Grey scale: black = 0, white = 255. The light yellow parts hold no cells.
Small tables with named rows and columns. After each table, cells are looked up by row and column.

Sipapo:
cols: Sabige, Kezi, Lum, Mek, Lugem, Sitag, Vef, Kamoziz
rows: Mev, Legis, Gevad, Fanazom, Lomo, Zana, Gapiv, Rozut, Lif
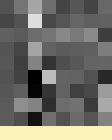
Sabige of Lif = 92
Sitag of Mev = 86
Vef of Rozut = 59
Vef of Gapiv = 72
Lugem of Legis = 86
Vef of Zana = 82
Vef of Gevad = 138
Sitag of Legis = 102
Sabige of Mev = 82
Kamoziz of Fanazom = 125
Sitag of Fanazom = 94
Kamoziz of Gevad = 62
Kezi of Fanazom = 69
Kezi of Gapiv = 95
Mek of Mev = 110

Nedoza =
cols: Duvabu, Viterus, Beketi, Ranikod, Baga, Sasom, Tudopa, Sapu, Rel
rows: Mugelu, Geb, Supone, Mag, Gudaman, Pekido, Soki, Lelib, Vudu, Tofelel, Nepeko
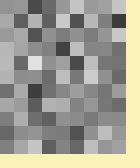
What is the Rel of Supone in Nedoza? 199
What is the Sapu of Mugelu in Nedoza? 160
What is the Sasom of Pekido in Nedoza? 120
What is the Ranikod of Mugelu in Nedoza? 106
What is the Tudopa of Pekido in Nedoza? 204
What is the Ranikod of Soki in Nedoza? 113
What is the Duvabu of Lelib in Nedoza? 167
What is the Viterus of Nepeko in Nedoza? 167
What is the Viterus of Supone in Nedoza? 169
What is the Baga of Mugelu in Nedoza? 151

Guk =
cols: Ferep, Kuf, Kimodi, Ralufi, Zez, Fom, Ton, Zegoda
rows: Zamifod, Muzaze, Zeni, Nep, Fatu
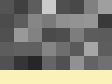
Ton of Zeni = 92
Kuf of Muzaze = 93
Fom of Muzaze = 147
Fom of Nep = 90
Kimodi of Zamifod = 93
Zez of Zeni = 78
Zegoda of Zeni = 91
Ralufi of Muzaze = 122

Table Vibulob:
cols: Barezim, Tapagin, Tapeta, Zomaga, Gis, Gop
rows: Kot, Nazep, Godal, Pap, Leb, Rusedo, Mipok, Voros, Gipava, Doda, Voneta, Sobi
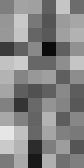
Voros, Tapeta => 105
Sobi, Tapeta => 24
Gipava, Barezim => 168
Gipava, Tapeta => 100
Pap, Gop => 145
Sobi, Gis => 112
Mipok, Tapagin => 94
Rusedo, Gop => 141

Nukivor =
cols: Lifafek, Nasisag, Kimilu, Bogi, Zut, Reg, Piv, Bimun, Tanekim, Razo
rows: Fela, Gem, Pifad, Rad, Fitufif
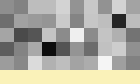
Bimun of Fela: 146
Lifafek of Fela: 142
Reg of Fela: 147
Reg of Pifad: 239
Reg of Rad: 148
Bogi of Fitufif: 177
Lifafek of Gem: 110

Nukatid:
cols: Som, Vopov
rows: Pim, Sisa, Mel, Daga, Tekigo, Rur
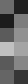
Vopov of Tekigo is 134
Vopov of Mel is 145
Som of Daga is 192
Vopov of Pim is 32
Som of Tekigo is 90
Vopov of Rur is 54
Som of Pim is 109
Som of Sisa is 28
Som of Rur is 101
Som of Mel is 91
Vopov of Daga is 164
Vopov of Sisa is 125

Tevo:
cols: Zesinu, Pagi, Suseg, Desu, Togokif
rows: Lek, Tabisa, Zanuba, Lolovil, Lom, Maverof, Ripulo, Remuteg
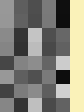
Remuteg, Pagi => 52
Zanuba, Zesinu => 138
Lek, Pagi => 94
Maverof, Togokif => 13
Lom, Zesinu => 70
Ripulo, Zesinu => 66
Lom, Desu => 101
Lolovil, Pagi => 49
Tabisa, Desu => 121
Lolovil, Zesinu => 133
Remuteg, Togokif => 98
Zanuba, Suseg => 196
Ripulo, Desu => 94
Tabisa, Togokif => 14
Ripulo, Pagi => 124
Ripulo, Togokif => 208
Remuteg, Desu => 74

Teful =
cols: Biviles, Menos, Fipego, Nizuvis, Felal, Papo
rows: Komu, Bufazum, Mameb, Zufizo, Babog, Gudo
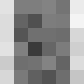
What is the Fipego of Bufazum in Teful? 80
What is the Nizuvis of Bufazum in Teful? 125
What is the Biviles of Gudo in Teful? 215
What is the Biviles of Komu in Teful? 226
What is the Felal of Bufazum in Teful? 123
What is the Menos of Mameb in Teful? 85
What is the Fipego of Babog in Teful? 114
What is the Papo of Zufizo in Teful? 207
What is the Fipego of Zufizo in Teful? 58
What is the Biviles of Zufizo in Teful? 226
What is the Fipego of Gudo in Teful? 96
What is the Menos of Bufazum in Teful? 100
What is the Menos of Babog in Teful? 111
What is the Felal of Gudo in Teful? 110
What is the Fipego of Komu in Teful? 126

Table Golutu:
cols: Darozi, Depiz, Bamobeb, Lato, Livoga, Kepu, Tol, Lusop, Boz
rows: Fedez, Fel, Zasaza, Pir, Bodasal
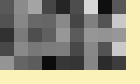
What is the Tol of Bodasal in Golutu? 134
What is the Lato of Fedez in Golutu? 70
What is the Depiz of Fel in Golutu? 135
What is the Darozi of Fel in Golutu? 82
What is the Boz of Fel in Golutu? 200
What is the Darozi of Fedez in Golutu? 89
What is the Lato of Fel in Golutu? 102
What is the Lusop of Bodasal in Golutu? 43
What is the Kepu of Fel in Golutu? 69
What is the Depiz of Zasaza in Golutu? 123
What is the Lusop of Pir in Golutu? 83
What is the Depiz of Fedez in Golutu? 139
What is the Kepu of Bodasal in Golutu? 53
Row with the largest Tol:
Fedez

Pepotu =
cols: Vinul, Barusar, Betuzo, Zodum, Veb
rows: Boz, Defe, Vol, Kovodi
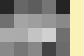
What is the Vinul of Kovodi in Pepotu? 137
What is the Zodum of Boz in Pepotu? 117
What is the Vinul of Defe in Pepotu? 112
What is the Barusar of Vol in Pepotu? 171
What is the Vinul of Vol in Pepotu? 172
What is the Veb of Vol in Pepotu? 111
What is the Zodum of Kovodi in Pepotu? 67
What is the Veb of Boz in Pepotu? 36
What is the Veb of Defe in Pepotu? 137
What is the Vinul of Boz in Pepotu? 39
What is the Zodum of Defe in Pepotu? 150
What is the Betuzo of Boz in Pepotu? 93
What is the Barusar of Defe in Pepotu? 164
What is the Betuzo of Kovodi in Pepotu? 136
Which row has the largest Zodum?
Vol

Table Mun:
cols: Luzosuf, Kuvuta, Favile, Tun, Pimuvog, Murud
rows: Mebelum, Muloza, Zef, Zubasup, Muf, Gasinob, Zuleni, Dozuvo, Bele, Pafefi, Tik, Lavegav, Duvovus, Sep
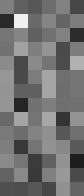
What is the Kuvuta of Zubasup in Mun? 162
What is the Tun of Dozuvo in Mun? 126
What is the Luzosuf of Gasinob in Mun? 150
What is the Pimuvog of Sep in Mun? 145
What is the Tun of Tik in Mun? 146
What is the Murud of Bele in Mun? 147
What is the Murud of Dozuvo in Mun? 112
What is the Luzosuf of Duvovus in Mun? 99
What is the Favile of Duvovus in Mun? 57
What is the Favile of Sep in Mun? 88
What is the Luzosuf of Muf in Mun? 139
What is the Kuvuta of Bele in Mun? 165
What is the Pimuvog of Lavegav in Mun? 146
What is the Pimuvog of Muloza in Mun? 100
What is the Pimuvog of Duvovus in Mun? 153
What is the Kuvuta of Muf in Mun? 72
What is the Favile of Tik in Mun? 116
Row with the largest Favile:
Muf

